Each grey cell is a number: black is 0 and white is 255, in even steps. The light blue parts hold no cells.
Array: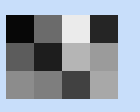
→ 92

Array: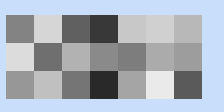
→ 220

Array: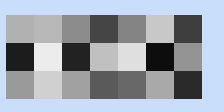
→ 28

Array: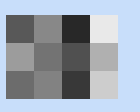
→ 156

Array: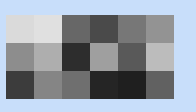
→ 141

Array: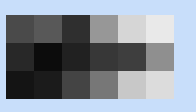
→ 40

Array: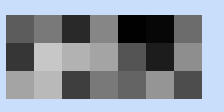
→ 54

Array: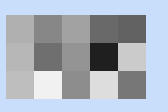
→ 183

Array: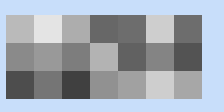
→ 138

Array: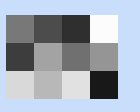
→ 61
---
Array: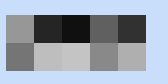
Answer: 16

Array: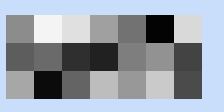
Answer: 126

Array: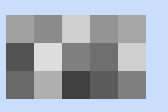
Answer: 127

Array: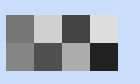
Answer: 208

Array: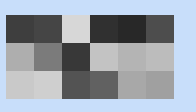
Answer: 195

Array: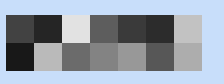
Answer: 58

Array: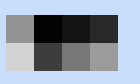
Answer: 3
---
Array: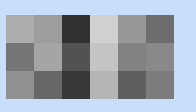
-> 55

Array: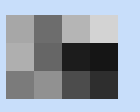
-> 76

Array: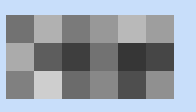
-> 107

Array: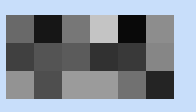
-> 155

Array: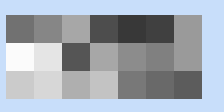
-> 175

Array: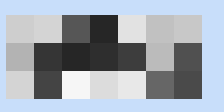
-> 246
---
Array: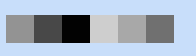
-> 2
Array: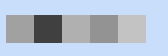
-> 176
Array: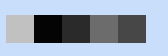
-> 42
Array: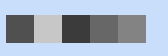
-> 59
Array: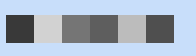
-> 117
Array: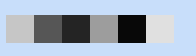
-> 36
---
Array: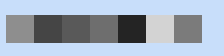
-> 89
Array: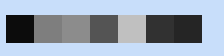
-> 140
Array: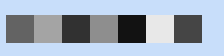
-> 49
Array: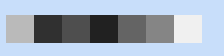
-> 78
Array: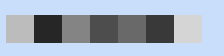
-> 132
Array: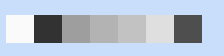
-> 158
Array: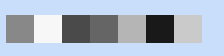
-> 74
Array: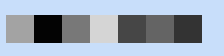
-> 120
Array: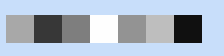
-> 126
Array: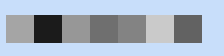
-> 151
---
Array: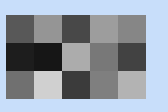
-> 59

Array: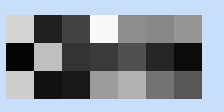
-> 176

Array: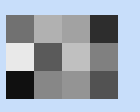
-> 135

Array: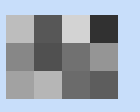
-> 182

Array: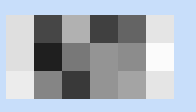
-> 148

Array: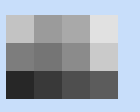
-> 57

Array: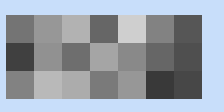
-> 151
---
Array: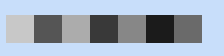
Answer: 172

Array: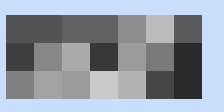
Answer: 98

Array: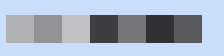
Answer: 193

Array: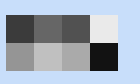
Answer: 81

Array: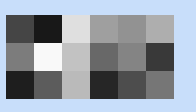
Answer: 223

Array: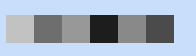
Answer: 152

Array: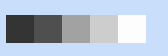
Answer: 162

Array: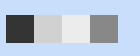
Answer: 236

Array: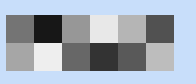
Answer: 151
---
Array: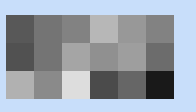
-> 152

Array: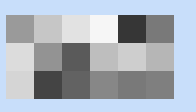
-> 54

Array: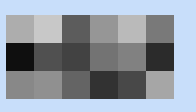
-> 186

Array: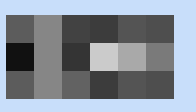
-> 84

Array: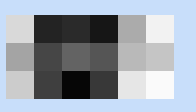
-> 171

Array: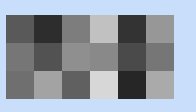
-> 51
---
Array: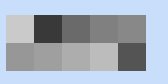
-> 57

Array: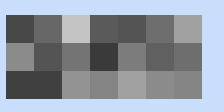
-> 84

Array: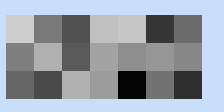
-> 176

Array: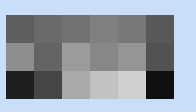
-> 100

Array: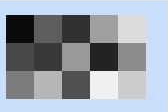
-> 57

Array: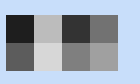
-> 188

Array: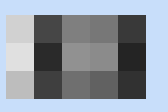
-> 42
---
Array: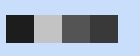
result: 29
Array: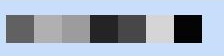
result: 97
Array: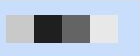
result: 201
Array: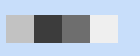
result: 194
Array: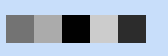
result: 115
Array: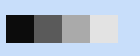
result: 12
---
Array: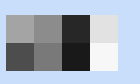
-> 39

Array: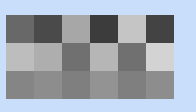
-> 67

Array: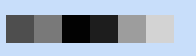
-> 29

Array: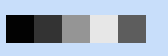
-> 51

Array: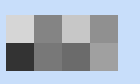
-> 107

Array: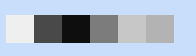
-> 73

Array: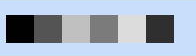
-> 47
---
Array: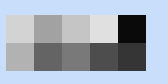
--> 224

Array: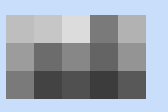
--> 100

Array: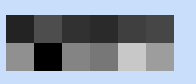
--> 63

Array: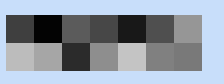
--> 79

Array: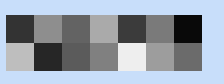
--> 122

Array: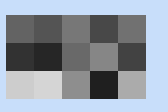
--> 134
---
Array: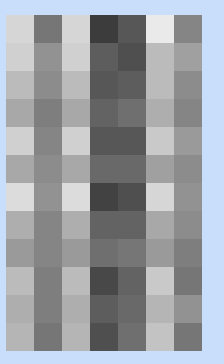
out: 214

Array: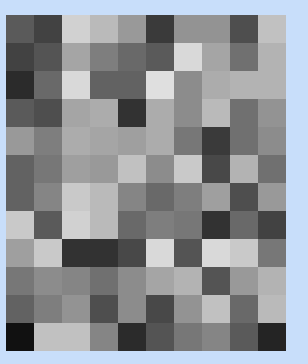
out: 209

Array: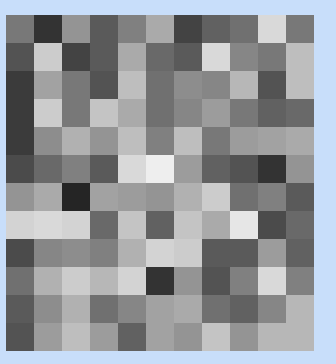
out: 148

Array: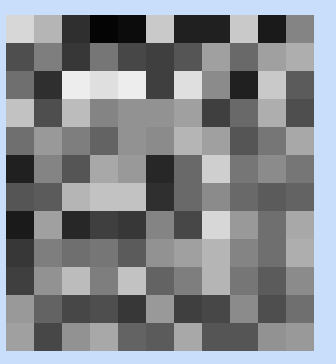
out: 47

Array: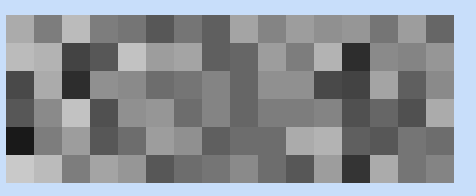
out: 187
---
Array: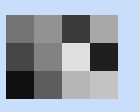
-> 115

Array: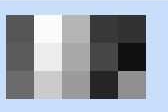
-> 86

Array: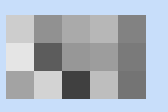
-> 205

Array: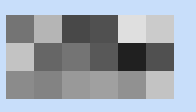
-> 116

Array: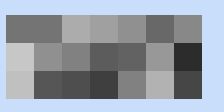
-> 116

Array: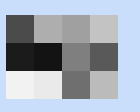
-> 75
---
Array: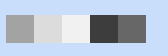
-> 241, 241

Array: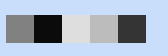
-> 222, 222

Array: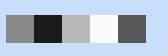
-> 184, 251

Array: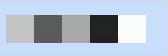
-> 169, 252

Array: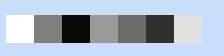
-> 154, 254

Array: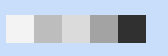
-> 219, 243

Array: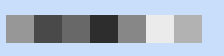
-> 45, 235

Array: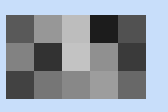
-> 195, 195
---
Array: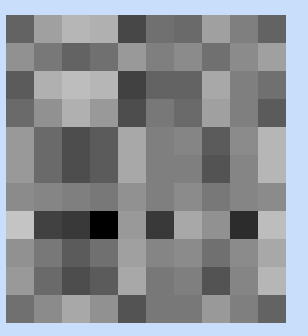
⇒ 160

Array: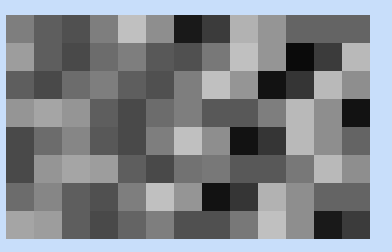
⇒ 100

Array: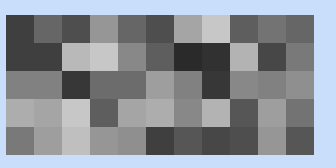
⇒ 94

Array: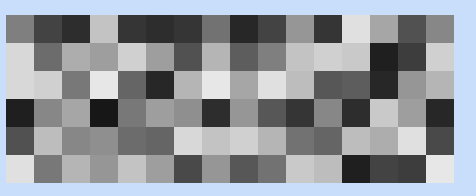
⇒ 166

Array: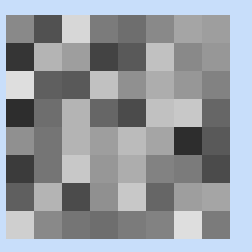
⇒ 137
